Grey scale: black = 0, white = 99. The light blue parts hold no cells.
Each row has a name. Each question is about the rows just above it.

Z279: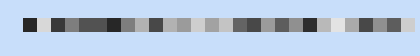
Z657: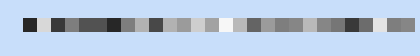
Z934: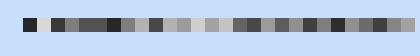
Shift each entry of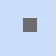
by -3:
[39]
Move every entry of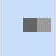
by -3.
[36 57]
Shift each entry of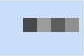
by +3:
[31 63 39 59]
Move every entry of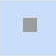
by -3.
[57]

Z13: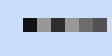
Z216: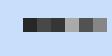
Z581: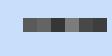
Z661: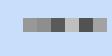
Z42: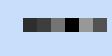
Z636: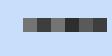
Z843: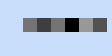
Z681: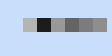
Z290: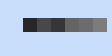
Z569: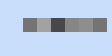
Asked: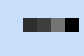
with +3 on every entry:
[21 27 48  3]
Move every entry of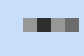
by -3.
[56 15 56 39]
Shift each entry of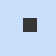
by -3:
[18]

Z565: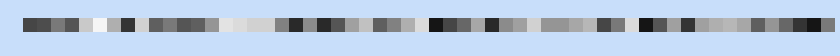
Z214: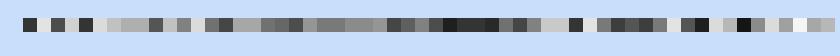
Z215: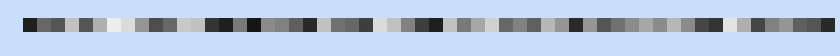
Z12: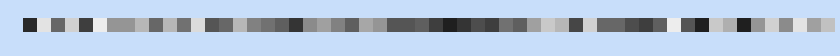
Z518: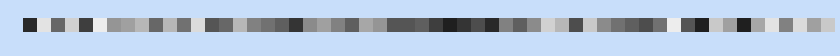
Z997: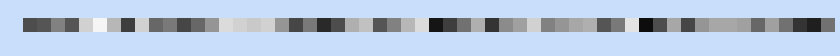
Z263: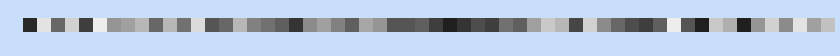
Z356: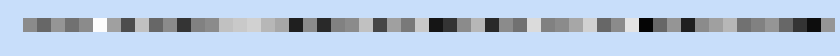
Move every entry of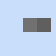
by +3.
[47 40]
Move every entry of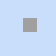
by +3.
[65]
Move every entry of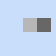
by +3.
[74 43]
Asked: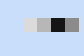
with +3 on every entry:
[88 74 11 57]

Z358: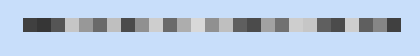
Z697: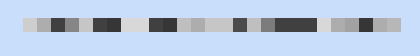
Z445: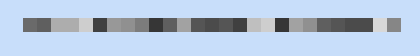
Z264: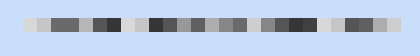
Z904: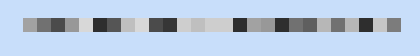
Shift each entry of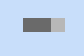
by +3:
[44 44 74]
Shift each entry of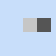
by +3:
[80 36]
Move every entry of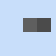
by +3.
[40 32]
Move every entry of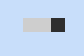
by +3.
[83 83 21]

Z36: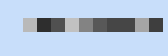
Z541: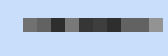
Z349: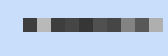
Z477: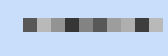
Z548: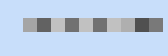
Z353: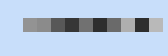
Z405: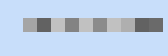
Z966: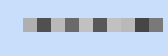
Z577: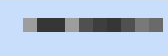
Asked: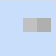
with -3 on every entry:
[72 65]
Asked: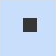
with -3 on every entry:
[18]
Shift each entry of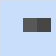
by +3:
[37 30]

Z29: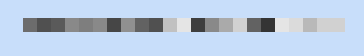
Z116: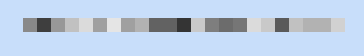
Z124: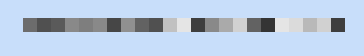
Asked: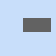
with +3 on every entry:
[41 41]
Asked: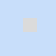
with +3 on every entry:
[88]
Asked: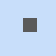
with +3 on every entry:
[38]
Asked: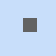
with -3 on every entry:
[35]

